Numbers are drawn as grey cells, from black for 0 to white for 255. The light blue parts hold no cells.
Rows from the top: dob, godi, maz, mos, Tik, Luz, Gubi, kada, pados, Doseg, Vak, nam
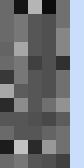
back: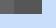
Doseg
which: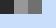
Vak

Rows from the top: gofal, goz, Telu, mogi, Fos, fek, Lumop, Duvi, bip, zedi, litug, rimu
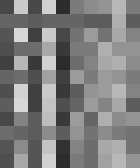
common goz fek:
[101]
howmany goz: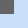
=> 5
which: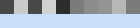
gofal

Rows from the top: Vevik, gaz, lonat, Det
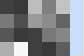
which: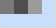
gaz
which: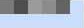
gaz
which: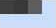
Det
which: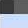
Det
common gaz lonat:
[121]
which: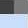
lonat

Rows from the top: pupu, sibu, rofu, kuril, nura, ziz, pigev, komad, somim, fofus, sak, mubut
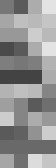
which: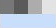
pupu
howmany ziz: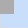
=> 1
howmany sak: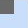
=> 4

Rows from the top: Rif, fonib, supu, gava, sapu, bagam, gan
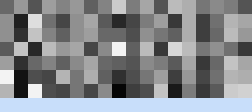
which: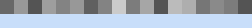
Rif
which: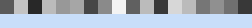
gava
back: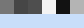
gan
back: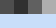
bagam
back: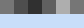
bagam

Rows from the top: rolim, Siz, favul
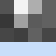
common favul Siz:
[97]
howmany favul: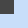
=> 2
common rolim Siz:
[97]
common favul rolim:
[97]
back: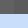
Siz

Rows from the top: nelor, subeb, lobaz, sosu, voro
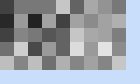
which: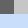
lobaz
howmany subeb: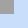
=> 3
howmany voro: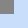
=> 3
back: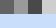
sosu
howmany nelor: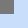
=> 4

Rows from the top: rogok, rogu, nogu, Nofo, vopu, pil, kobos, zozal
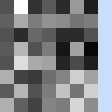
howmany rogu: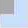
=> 1
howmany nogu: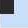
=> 3
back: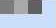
rogu

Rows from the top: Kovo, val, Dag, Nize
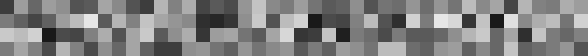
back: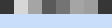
Dag
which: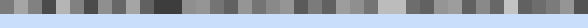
Nize
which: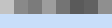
Kovo
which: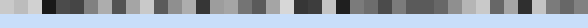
Dag
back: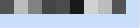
val

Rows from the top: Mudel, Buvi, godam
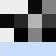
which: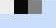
Mudel
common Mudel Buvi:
[10]
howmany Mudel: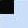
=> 1
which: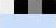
godam
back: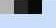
Buvi
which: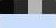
Buvi
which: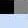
godam

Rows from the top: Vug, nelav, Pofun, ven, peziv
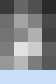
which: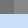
Pofun
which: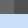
Vug

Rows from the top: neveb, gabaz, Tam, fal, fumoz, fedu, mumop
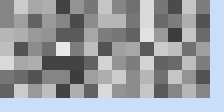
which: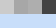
neveb
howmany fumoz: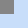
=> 0

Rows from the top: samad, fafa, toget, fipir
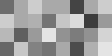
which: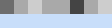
samad
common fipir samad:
[169]
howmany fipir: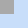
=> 1
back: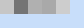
fafa
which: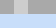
samad
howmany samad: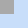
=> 4
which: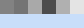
fipir

